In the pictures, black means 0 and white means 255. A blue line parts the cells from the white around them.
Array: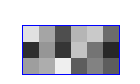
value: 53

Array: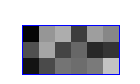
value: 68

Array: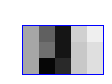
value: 21

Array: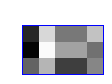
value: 162

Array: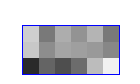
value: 165

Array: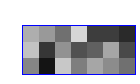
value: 146

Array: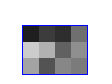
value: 97

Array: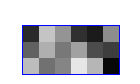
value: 120
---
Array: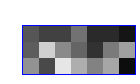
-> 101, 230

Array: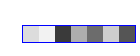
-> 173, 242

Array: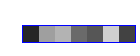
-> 106, 207

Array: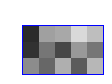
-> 71, 217

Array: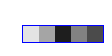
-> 30, 227

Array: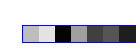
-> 159, 227

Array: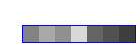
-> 216, 216

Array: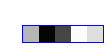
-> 70, 252

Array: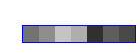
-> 174, 196

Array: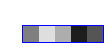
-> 173, 222
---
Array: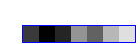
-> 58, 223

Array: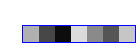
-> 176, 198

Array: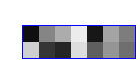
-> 15, 111

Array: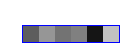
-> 93, 193

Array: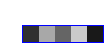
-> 48, 25

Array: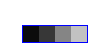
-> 12, 194

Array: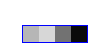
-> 182, 11
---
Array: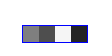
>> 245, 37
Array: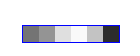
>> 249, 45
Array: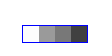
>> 252, 64
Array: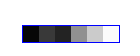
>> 251, 7
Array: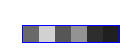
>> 209, 32
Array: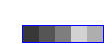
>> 210, 56
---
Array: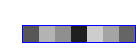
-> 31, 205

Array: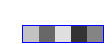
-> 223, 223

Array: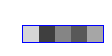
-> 133, 213

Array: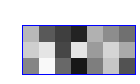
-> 229, 249

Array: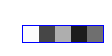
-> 174, 251

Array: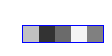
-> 107, 244
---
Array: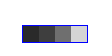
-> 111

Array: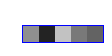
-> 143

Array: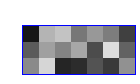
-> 214

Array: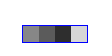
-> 135

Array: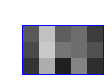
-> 193

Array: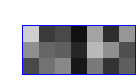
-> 185

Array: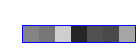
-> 165

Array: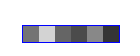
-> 136

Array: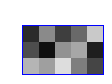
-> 201
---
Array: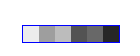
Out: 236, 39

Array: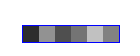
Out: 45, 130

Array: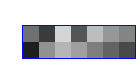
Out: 112, 73

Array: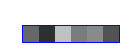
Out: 103, 83

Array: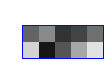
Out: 99, 226

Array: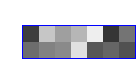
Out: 61, 81
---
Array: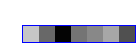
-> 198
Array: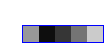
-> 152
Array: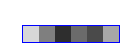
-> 215
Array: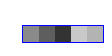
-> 138
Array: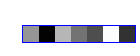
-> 149
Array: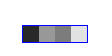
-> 41
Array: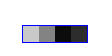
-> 201
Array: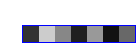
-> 50
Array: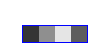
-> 53
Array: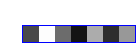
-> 73
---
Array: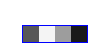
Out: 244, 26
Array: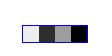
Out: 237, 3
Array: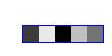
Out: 233, 2
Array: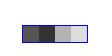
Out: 220, 51
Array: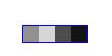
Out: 214, 20
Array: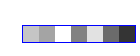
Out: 255, 52
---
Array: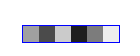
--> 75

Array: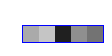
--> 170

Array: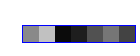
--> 11

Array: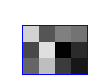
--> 43

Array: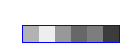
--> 238

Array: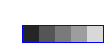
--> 37
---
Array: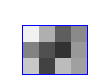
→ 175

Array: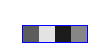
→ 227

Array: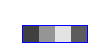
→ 149

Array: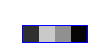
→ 201

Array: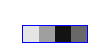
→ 159

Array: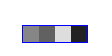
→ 97

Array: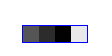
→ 44

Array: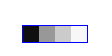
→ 152
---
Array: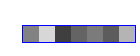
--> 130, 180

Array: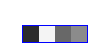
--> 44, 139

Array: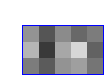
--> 147, 117

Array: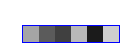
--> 165, 206

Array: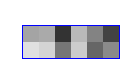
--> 164, 138

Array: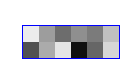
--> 236, 214

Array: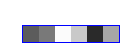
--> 92, 166
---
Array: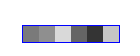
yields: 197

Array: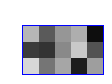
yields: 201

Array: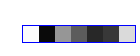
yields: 218

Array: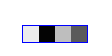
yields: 190

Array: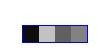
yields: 130

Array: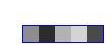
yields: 178
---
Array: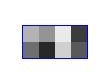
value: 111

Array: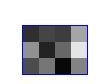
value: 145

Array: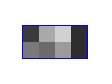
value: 121

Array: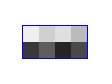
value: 57

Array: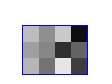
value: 159

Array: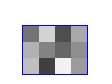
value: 177
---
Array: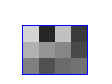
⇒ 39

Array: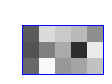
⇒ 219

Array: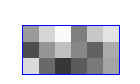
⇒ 213

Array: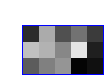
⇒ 171

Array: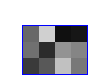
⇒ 208

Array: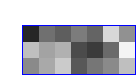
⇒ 112

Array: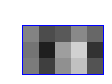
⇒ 76
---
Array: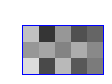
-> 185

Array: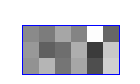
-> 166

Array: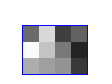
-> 159

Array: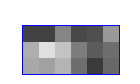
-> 110

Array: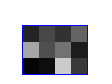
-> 13

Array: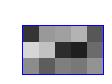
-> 127

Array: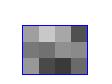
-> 73
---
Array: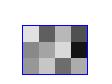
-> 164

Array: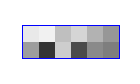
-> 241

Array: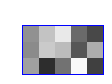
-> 202

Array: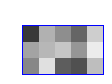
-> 183

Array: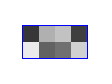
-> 176

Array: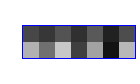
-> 55

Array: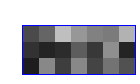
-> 36
